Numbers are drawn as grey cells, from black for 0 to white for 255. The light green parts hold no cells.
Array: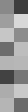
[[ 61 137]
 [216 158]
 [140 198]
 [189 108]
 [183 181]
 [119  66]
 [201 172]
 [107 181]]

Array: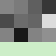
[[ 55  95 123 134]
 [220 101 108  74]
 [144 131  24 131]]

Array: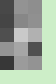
[[142 147  72]
 [144 135  69]
 [177 201  79]
 [ 80 166 148]
 [147 155  55]]

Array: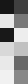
[[ 63  22]
 [120 231]
 [237  24]
 [193 216]
 [104 233]
 [136 241]]

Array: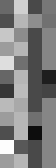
[[119  73 208 105]
 [113 142 182  79]
 [134  73 140 199]
 [134  73 182 156]
 [134  73 112 222]
 [ 30  73 182 102]
 [ 68  73 188  54]
 [134  73 169 186]
 [134 112 182 156]
 [134  13 182  78]
 [134  73  88 253]
 [134  73 182 156]]

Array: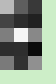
[[ 57  94 186]
 [ 33  45  67]
 [136 245 126]
 [ 11  46  45]
 [144  49 122]]
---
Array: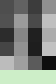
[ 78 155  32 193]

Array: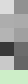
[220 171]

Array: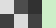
[222 219]

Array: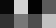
[  8 120]

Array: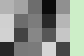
[179 109 135 213]

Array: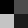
[ 1 28]

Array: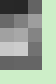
[ 40 128 132]

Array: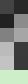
[ 67 139]
